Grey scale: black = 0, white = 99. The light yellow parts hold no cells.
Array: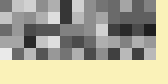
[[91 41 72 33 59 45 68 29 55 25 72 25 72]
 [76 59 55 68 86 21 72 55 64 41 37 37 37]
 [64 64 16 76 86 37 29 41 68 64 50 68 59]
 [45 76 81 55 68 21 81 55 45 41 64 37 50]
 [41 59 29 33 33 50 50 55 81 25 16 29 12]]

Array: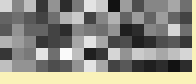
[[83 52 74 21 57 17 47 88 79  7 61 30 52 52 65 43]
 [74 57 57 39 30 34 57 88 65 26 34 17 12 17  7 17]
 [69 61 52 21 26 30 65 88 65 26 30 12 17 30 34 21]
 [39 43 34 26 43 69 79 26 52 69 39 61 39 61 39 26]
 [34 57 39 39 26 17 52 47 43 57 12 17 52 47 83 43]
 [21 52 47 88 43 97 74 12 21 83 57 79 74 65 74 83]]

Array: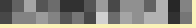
[[28 51 51 60 51 33 46 28 81 42 64 56 69 69 19 46]
 [23 38 64 33 42 19 19 33 60 28 56 56 38 69 15 51]]

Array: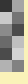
[[78 45]
 [69 50]
 [54 29]
 [41 74]
 [29 82]
 [20 64]]

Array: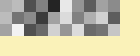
[[73 45 54 23 63 85 50 68 81 36]
 [68 73 31 50 14 90 58 36 63 54]
 [63 94 31 41 81 58 85 41 45 77]]

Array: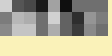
[[81 33 28 10 63  6 43 43 43]
 [53 76 76 43 67 38 23 53 43]
 [48 71 67 43 81 38 18 58 48]]
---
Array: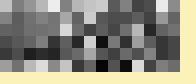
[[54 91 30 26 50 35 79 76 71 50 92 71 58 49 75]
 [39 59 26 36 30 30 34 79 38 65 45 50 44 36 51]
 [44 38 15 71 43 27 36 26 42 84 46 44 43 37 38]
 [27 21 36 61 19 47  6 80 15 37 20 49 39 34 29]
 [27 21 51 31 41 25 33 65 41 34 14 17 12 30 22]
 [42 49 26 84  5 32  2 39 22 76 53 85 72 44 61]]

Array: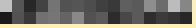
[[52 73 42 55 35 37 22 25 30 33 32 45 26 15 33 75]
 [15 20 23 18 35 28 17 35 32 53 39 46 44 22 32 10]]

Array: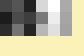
[[66 99 84 13 33 27]
 [64 92 47 24 29 11]
 [63 87 71 14 45 17]]

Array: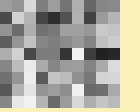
[[53 52 40 68 45 61 49 84 57 61]
 [70 60 26 69 32 18 27 70 81 29]
 [76 78 59 62 62 47 44 67 42 57]
 [79 74 51 59 54 49 52 75 58 37]
 [15 13 24 94 20 48 48 28 81 67]
 [85 66 51 61 60 52 66 91 73 52]
 [83 82 47 56 73 76 35 92 58 44]
 [66 43 41 93 55 61 57 88 69 34]
 [72 76 67 84 60 41 70 94 90 52]]

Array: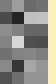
[[44 41 61 48]
 [75 74 14 29]
 [40 40 50 55]
 [30 31 84 51]
 [49 52 51 44]
 [58 65 21 53]
 [57 57 43 32]]

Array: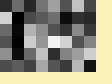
[[27 75 32 62 45 15 42 17]
 [16 19  5 43 35 29  0 81]
 [22 53 20 32 55 69  3 41]
 [51 32 81 94 58 79  1 32]
 [80 61 51 18 75 41  5 56]
 [ 7 71 23 33 65 26 36 30]]

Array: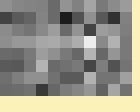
[[60 54 47 64 50 57 41 50 51 52 56]
 [50 19 34 56 32 11 41 51 39 35 26]
 [49 58 61 26 57 41 61 53 45 48 54]
 [47 69 53 92 67 61 66 65 59 59 55]
 [47 58 40 70 40 47 56 61 47 40 41]
 [45 32 49 27 47 44 41 70 46 34 35]
 [62 45 45 69 35 35 44 56 56 49 43]
 [44 64 38 58 52 48 40 22 44 42 41]]
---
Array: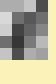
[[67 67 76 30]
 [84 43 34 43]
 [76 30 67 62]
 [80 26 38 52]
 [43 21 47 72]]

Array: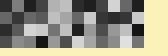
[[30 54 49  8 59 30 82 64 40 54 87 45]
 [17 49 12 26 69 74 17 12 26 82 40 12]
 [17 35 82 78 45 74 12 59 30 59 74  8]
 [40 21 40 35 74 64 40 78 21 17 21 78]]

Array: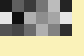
[[10 37 23 46 73 14]
 [32 27 42 68 50 18]
 [89  6 68 55 64 89]]

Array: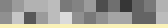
[[56 77 34 60 73 85 56 47 56 64 64 39 39 73]
 [51 60 69 69 73 47 51 60 30 43 21 39 47 69]]

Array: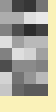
[[50 86 82 62]
 [67 67 86 90]
 [86 62 72 72]
 [30 54 54 50]
 [82 45 58 72]
 [77 40 35 35]
 [50 30 17 25]
 [58 25 21 45]]

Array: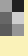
[[40 80]
 [35 58]
 [62 13]]

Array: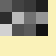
[[17 72 44 58]
 [81 31 35  7]
 [39 26 22 12]]
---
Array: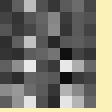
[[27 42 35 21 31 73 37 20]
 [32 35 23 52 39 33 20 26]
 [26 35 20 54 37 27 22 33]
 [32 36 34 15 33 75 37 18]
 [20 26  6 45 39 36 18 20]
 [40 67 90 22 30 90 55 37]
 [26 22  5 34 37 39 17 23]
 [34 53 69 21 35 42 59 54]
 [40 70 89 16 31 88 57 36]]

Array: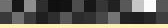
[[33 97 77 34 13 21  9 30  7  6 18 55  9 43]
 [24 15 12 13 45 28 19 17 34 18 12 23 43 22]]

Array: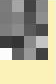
[[52 26 64 48]
 [55 32 50 47]
 [28 35 54 49]
 [76 54 20 23]
 [25 59 38 98]]

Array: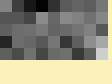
[[46 36 39 35 19  1  9 24 51]
 [52 44 50 53 40 54 27 33 33]
 [34 50 45 41 39 47 43 42 37]
 [65 55 37 21 46 34 40 42 14]
 [80 36 22 43 41 27 44 29 37]]

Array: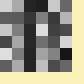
[[40 78 12 14 66 81]
 [70 22 49 21 35 36]
 [29 25 85 15 49 77]
 [82 31 43 15 65 27]
 [ 8 51 63 14 48 86]
 [40 29 74 14 66 37]]

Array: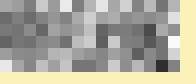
[[70 45 72 51 81 65 89 70 49 91 60 78 49 61 65]
 [87 58 54 58 54 67 63 80 66 51 58 51 42 49 42]
 [56 66 29 44 48 47 39 74 61 57 63 40 54 45 47]
 [97 45 34 48 49 78 37 79 73 44 54 52 44 46 39]
 [82 45 53 37 56 62 52 57 62 72 70 56 53 54 61]
 [50 18 52 71 55 79 53 46 46 76 62 74 52 64 90]]
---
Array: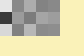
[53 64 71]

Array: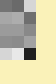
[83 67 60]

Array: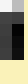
[73 26]

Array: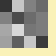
[41 42 84 62]

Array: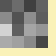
[38 55 37 66]

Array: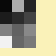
[14 17 50]
